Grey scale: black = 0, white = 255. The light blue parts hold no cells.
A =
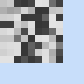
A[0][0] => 195
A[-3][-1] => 125
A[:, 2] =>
[64, 169, 224, 209, 185, 115, 222, 221, 57]
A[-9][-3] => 224
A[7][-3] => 223
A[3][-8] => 63
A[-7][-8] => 209
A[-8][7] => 195
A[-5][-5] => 217
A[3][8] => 225
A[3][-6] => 190
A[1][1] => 161
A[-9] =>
[195, 203, 64, 55, 68, 227, 224, 109, 64]
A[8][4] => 57
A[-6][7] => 227
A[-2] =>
[208, 215, 221, 55, 93, 209, 223, 172, 76]
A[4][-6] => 74
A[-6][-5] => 223
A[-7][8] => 60
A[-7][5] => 58

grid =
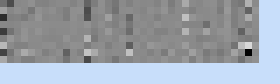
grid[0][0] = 112
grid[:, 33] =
[125, 128, 127, 127, 135, 138, 115, 162, 138]
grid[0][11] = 139
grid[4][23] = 130
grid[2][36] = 141
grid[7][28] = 141
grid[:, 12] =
[100, 76, 82, 145, 138, 179, 126, 195, 73]
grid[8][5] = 138
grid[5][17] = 145
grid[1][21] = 142
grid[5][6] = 135
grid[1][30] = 140
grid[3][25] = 142
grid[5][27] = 138
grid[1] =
[159, 135, 142, 137, 119, 144, 138, 142, 134, 126, 143, 144, 76, 138, 142, 131, 114, 140, 141, 137, 133, 142, 138, 147, 131, 139, 138, 128, 137, 138, 140, 124, 152, 128, 138, 99, 148]
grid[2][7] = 137
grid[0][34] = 119
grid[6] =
[184, 138, 130, 130, 138, 138, 141, 142, 134, 138, 144, 143, 126, 139, 141, 128, 138, 140, 94, 142, 134, 151, 145, 142, 137, 141, 155, 138, 135, 146, 142, 133, 138, 115, 190, 216, 152]
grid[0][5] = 131
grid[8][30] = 139
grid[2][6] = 135
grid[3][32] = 148
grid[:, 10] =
[131, 143, 143, 141, 141, 137, 144, 139, 139]
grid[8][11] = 142
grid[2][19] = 141
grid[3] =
[135, 134, 136, 142, 141, 141, 140, 139, 139, 139, 141, 139, 145, 134, 142, 134, 128, 140, 119, 138, 140, 136, 143, 138, 139, 142, 133, 133, 133, 111, 141, 134, 148, 127, 138, 131, 140]
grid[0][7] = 135
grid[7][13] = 170
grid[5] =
[129, 151, 138, 147, 139, 139, 135, 134, 135, 146, 137, 138, 179, 121, 137, 139, 134, 145, 138, 135, 140, 136, 135, 141, 140, 141, 138, 138, 128, 131, 134, 138, 145, 138, 128, 124, 132]
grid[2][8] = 136
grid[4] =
[60, 115, 134, 146, 138, 146, 139, 136, 138, 138, 141, 137, 138, 128, 137, 152, 136, 133, 109, 143, 135, 140, 130, 130, 138, 133, 179, 141, 140, 162, 138, 145, 146, 135, 98, 145, 138]

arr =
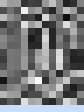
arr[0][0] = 183
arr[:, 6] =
[153, 74, 219, 42, 179, 215, 197, 190, 178, 196, 86, 47, 163, 140, 51]
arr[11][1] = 96
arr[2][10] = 97
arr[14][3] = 222
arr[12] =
[97, 128, 140, 114, 62, 136, 163, 144, 209, 69, 29, 58]
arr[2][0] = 187
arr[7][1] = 119
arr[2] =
[187, 142, 121, 61, 68, 31, 219, 124, 99, 15, 97, 152]
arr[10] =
[131, 112, 98, 80, 175, 111, 86, 137, 41, 113, 178, 197]
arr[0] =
[183, 155, 157, 52, 66, 62, 153, 190, 130, 33, 47, 130]
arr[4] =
[107, 81, 98, 156, 51, 37, 179, 38, 107, 107, 177, 106]
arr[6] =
[128, 98, 99, 145, 39, 40, 197, 39, 113, 89, 161, 102]
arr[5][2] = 103
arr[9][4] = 73
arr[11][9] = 200
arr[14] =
[60, 91, 74, 222, 166, 175, 51, 39, 99, 215, 184, 83]
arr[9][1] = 119
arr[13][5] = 75
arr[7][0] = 72
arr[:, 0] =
[183, 78, 187, 53, 107, 136, 128, 72, 60, 78, 131, 21, 97, 182, 60]
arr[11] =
[21, 96, 91, 159, 209, 249, 47, 123, 154, 200, 92, 87]
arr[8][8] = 224
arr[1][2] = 83
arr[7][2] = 115
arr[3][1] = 94

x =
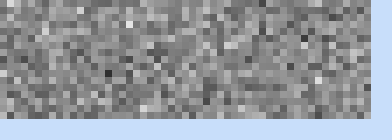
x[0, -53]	136
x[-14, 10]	103
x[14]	[159, 187, 126, 105, 148, 168, 122, 172, 136, 139, 111, 189, 150, 134, 187, 175, 124, 91, 133, 106, 139, 153, 171, 133, 171, 130, 123, 157, 148, 73, 147, 142, 86, 135, 114, 140, 131, 126, 119, 127, 131, 138, 136, 136, 113, 138, 159, 133, 127, 175, 156, 181, 131]
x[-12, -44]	149
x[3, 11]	150
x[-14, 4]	132
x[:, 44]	[171, 114, 145, 137, 88, 145, 132, 159, 168, 94, 140, 131, 106, 107, 113, 163, 119]
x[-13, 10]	157
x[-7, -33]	151
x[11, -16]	144
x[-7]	[205, 146, 122, 125, 146, 106, 128, 139, 142, 136, 147, 123, 144, 129, 140, 47, 124, 122, 83, 187, 151, 146, 117, 150, 97, 156, 145, 185, 134, 147, 131, 146, 176, 135, 168, 178, 142, 145, 158, 145, 149, 133, 139, 131, 140, 159, 106, 99, 132, 140, 172, 134, 128]
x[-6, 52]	167
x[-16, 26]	179
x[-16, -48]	151
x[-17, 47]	121
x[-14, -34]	120
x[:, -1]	[129, 149, 126, 141, 145, 111, 171, 138, 119, 155, 128, 167, 83, 141, 131, 134, 168]
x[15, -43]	152
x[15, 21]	177
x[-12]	[155, 101, 148, 136, 97, 181, 158, 173, 164, 149, 126, 115, 134, 134, 126, 139, 160, 110, 119, 135, 158, 155, 144, 161, 186, 139, 129, 125, 159, 135, 131, 110, 139, 167, 181, 164, 100, 126, 92, 115, 160, 146, 147, 60, 145, 126, 78, 105, 143, 146, 155, 98, 111]
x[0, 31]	151
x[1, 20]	127
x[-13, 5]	127
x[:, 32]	[170, 97, 146, 163, 148, 139, 205, 135, 133, 115, 176, 168, 132, 110, 86, 144, 122]
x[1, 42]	106
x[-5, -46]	108
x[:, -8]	[192, 110, 147, 164, 147, 126, 151, 153, 146, 94, 159, 221, 143, 127, 138, 97, 78]
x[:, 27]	[132, 135, 137, 146, 178, 125, 130, 139, 158, 102, 185, 156, 140, 121, 157, 119, 92]

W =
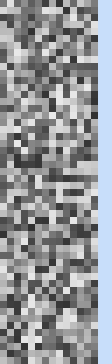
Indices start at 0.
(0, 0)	122
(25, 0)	105
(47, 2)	57
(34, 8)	89
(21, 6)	70
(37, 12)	120
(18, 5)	99
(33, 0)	52
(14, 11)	161
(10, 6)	92
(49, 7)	106
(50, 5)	174
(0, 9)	188
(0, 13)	123
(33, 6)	193
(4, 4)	51
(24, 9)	207
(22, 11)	91
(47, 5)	96
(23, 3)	63
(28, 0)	123
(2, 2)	130
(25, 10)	68
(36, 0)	100
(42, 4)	229
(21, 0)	107
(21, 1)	74
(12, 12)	232
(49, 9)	64
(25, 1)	209
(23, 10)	86
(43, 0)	93
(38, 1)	120
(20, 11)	153
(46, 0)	190
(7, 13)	154
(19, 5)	88
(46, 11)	171
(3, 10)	198
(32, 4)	49

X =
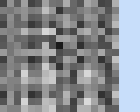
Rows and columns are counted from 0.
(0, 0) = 68
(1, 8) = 54
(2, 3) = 144
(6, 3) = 101
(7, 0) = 155
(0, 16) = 175
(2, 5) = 97
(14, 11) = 141
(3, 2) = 105
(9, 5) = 110
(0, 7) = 116
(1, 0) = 126
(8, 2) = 108
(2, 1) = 141
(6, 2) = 132
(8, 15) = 90
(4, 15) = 68
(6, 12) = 98
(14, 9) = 167
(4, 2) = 133
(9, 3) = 156
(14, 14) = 104
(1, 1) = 121
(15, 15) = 91
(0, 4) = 67
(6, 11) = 49
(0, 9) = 172
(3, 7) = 67
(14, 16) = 145
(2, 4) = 92
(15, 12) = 178
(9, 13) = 126
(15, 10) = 74
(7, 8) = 77
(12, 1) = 130
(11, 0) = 146
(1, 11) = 125
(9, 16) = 150
